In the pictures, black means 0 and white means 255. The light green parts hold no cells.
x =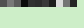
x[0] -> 81
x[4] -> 49
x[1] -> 120
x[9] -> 116

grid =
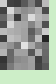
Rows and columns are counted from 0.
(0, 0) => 204
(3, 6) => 80
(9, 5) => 68
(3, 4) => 133
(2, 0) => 104
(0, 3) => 89
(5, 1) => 191
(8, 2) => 138
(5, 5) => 190
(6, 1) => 146
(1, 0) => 67
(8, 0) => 52
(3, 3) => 166
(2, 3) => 153
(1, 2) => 157
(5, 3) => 161
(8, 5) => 63
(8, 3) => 144
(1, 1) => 217
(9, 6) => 89
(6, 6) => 110
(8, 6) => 102

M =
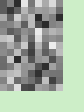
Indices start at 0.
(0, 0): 92
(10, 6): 121
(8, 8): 133
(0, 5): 221
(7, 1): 124
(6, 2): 136
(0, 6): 170
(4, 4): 127
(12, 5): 160
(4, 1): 93
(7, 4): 64
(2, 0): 171
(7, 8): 188
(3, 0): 128
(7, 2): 188
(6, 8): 181
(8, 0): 109
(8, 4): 85
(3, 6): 42
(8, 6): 157
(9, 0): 107
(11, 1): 210
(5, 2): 91
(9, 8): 128
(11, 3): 132
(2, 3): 153
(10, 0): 166
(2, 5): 42
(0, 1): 131
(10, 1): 185
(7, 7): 128
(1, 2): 98
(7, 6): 95
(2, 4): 188

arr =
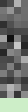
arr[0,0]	59
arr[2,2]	116
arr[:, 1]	[80, 149, 99, 80, 65, 16, 75, 135, 71, 127, 82, 57, 180, 162]
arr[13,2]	54
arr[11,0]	66
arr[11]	[66, 57, 89, 57]
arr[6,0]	87
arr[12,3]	76
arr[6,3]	37
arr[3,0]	48
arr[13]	[79, 162, 54, 138]
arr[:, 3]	[108, 110, 109, 99, 73, 55, 37, 68, 172, 112, 109, 57, 76, 138]
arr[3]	[48, 80, 105, 99]
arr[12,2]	149

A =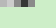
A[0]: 184
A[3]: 54

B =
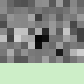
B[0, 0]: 135
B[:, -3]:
[83, 116, 129, 150, 197, 162, 104, 108, 93]
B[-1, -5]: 113
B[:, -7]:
[140, 121, 62, 120, 171, 6, 13, 118, 119]
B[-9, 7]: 89
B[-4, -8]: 166
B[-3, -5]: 106
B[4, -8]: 85
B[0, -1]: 102
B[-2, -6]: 122
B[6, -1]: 115
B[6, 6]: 119
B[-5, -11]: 80
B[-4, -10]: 208
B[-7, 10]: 121
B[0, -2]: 134
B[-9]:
[135, 102, 84, 80, 96, 140, 143, 89, 155, 83, 134, 102]
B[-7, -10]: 135
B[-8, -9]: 126
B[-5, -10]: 194
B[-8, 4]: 109
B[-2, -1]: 205
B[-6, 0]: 77
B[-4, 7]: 116
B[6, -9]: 98
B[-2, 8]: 26
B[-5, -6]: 41
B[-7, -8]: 166
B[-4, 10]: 140

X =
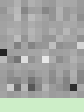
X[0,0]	160
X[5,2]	188
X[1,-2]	160
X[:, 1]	[162, 171, 161, 166, 176, 164, 167, 158, 140, 157, 145, 137, 204, 153]
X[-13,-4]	178
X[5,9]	166
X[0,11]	154
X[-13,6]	134
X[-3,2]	135
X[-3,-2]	170
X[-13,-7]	160
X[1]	[149, 171, 184, 134, 158, 160, 134, 147, 178, 153, 160, 152]
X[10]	[158, 145, 160, 155, 146, 159, 163, 142, 166, 145, 175, 136]
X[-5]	[161, 157, 167, 160, 165, 165, 163, 154, 164, 162, 168, 153]
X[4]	[163, 176, 172, 162, 181, 169, 158, 175, 161, 183, 161, 171]
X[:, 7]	[154, 147, 148, 163, 175, 149, 190, 157, 172, 154, 142, 138, 155, 156]
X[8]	[186, 140, 116, 221, 146, 161, 231, 172, 141, 156, 177, 164]
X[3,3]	160
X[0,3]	155
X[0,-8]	176
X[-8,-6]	151
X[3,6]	158
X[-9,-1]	144
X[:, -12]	[160, 149, 159, 162, 163, 156, 161, 36, 186, 161, 158, 155, 159, 163]
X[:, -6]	[157, 134, 162, 158, 158, 149, 151, 174, 231, 163, 163, 160, 180, 167]
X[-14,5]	168
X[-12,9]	153
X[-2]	[159, 204, 107, 184, 87, 134, 180, 155, 146, 133, 46, 168]
